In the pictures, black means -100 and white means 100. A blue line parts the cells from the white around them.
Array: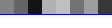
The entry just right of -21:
-84
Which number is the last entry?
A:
-56
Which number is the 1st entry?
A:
2

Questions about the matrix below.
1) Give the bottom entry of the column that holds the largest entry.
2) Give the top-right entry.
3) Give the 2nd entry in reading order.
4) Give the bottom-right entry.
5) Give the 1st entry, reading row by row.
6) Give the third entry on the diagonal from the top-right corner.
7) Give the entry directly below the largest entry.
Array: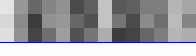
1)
74
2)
30
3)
19
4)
36
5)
79
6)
-2
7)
69

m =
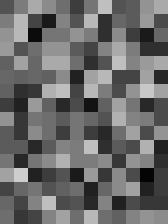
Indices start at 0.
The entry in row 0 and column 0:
-35
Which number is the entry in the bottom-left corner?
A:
-14
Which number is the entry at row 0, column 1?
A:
-3
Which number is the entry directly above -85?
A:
44
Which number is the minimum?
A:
-97
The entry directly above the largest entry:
-69
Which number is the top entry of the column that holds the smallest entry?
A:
15
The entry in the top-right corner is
33
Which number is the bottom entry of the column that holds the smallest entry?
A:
15
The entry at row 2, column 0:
15
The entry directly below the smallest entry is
-74
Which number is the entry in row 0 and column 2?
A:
33
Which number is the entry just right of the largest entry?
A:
-74
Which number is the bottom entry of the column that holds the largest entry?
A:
-57
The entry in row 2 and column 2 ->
-91
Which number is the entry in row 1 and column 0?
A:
-3
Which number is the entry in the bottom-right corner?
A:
9
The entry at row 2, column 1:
44
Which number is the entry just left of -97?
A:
-41
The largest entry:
61
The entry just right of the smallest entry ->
-52
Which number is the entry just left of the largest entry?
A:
27

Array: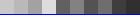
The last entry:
-62
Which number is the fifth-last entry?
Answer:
2
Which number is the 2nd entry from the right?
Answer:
-51

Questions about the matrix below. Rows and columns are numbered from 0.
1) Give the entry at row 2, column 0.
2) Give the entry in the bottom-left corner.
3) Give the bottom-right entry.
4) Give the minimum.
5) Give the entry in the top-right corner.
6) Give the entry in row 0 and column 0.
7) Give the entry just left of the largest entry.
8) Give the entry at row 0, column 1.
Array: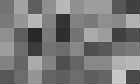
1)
12
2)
-32
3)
-43
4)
-69
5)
-49
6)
-10
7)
-21
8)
28

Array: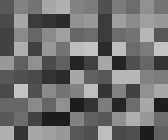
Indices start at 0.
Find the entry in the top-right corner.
-9
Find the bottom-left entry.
37
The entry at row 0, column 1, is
2
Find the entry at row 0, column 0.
-31
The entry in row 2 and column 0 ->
-48
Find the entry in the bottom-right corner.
-25
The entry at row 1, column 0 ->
-42
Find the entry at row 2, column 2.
-20
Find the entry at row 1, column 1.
31
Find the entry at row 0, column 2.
-9

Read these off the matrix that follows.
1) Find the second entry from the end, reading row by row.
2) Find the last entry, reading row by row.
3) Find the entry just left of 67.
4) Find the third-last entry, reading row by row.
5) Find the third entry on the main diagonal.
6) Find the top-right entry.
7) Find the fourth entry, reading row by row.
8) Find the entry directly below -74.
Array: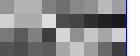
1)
-18
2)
-51
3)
-51
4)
24
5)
0
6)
24
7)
0
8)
30

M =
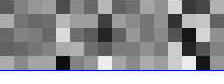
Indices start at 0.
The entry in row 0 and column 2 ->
18
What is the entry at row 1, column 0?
34
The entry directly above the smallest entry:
34
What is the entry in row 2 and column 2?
-3
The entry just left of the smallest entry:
29
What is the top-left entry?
-29
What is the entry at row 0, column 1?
2
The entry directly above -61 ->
66
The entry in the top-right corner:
39
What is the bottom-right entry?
18
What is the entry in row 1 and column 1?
-8
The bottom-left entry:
34
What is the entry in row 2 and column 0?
-18
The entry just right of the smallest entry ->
2
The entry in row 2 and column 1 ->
2

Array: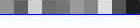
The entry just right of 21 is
4
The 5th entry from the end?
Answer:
21
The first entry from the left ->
15

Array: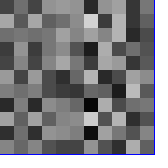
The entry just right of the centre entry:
41
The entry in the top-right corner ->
-7
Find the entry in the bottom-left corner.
4
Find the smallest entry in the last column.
-41
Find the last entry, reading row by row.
-25
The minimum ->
-95
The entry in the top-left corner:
-47
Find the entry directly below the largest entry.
26
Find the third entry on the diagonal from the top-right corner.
41
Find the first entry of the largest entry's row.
31
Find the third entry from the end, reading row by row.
-63
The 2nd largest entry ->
59
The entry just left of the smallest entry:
-19
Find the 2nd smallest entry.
-90
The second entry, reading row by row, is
-13
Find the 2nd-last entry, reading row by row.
36
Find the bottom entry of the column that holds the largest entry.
15
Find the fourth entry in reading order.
15
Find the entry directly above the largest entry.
-68
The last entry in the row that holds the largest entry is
-25
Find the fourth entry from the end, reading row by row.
-36
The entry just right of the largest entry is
-53
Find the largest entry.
65

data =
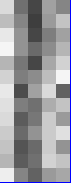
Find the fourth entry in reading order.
26
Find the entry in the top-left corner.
71
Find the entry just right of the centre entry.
71
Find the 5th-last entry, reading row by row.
87
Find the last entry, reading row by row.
31
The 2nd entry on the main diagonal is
4
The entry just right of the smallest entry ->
21
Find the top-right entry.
4
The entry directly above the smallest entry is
-45
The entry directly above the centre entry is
10
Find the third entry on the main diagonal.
-45
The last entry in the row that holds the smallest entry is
53
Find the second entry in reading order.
-12
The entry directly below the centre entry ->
-12
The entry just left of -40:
82
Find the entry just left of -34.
53

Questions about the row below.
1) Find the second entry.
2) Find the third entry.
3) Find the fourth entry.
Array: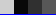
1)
-94
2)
-62
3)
-32

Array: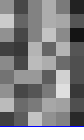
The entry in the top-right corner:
-73
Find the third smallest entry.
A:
-68
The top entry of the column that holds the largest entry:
-4
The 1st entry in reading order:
14
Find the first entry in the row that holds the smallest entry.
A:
14
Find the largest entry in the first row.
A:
36
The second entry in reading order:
-44
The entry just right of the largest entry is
-56
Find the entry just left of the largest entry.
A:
-4
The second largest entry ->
64
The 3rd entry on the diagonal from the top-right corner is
53
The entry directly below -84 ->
-33
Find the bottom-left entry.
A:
-50
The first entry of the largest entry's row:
14
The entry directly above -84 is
-33
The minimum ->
-84
